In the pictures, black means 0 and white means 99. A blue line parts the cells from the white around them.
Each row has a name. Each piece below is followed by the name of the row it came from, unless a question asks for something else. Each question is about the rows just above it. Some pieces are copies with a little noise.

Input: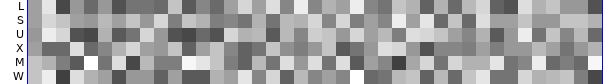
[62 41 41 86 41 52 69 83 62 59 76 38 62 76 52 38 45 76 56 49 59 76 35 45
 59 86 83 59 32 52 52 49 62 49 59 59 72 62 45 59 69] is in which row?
X
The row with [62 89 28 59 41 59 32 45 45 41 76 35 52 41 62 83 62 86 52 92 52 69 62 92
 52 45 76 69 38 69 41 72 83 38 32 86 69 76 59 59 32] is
L
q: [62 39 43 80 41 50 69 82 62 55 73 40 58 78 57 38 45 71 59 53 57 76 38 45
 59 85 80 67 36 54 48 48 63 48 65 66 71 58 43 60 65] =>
X
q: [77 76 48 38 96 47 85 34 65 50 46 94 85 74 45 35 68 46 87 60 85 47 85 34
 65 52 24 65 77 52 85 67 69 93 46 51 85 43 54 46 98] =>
M
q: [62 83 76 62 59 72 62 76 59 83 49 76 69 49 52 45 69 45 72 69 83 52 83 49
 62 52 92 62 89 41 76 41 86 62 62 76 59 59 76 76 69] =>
S
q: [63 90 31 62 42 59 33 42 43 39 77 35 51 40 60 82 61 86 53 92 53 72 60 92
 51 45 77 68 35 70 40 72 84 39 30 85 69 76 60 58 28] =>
L

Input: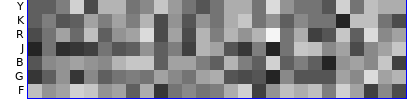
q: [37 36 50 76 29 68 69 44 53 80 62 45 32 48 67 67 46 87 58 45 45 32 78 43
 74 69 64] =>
Y
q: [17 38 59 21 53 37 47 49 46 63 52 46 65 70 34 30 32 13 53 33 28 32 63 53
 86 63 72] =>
G
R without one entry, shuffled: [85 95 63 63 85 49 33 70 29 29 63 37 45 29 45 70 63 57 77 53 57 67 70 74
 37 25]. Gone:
[41]
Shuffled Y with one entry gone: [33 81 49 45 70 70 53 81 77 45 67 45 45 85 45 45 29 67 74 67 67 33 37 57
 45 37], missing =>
[60]

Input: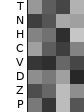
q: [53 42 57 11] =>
D
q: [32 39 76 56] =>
Z
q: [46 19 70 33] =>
P
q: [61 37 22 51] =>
C

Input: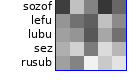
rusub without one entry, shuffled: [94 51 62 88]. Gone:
[78]
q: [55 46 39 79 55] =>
lefu

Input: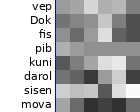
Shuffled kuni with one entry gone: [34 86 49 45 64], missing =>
[90]
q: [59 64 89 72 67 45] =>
vep
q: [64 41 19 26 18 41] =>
mova
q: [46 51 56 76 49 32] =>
Dok
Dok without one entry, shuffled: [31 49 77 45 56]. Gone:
[52]

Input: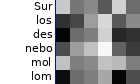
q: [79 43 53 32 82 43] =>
Sur
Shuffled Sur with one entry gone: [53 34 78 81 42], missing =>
[46]
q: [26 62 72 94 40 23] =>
nebo
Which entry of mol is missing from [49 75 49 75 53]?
[72]
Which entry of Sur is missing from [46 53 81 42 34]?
[78]
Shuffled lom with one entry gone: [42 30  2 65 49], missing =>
[5]
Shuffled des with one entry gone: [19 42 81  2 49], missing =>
[15]

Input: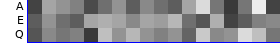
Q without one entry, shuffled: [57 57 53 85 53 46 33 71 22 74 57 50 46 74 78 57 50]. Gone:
[39]
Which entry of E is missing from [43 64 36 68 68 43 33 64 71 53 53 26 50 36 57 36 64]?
[61]
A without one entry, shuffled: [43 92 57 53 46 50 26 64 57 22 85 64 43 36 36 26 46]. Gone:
[29]

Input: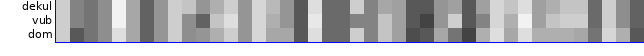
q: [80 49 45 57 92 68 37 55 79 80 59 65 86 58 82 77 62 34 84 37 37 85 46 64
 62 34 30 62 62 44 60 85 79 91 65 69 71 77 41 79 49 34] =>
dekul
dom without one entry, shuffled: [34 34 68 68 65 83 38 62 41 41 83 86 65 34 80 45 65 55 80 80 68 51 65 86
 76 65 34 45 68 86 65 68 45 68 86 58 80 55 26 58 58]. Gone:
[30]
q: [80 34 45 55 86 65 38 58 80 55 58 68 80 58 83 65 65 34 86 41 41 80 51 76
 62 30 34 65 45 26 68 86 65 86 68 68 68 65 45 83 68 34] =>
dom
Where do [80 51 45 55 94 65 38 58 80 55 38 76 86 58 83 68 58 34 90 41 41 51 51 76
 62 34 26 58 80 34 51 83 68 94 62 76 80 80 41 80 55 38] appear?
vub
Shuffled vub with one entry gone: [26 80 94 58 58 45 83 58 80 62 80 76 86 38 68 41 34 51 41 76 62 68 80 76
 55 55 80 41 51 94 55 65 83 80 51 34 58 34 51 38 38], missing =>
[90]
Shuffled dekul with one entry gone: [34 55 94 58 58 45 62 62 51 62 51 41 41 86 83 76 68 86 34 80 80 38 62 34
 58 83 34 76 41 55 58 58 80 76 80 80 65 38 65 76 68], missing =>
[72]

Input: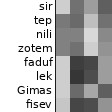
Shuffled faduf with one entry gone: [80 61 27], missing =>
[24]
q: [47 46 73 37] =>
tep
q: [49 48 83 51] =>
nili
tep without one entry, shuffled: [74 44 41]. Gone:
[47]

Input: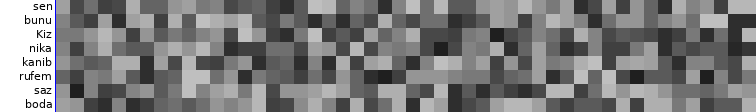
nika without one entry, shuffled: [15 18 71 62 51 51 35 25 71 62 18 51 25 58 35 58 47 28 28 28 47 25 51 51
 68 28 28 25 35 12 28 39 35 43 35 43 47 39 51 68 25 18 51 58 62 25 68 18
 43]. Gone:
[21]
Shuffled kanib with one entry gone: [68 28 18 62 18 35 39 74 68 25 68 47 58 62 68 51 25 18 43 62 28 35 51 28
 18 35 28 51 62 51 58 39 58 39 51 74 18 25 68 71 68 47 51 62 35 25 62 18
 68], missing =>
[65]
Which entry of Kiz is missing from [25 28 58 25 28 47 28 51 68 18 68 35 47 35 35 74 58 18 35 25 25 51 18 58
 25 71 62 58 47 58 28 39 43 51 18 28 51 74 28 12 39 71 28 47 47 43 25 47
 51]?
[32]
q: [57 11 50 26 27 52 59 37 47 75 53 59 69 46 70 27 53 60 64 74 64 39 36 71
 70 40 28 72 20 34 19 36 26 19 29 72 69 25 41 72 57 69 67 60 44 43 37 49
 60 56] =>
saz
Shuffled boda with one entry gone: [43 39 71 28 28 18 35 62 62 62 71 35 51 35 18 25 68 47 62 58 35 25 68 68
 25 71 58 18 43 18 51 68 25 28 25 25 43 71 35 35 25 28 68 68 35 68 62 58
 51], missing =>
[54]
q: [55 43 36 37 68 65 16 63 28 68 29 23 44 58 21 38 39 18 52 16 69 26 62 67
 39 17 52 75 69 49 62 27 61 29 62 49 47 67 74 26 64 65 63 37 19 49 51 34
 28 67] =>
kanib
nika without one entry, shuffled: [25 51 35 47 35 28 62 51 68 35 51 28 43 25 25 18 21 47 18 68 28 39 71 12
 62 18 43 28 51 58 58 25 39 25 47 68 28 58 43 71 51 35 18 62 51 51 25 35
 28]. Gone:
[15]

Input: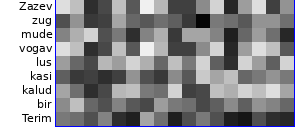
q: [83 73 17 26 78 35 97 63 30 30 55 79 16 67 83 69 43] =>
vogav
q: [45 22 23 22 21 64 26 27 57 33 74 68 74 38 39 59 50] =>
kasi
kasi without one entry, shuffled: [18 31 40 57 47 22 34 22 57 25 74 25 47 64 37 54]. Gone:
[78]
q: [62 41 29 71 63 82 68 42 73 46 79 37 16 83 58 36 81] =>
lus

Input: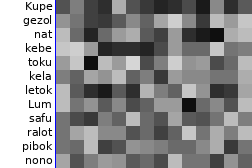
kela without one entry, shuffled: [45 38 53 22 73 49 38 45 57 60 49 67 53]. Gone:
[64]
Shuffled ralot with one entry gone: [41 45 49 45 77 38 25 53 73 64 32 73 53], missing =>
[67]
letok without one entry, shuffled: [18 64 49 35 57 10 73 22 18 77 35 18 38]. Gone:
[70]

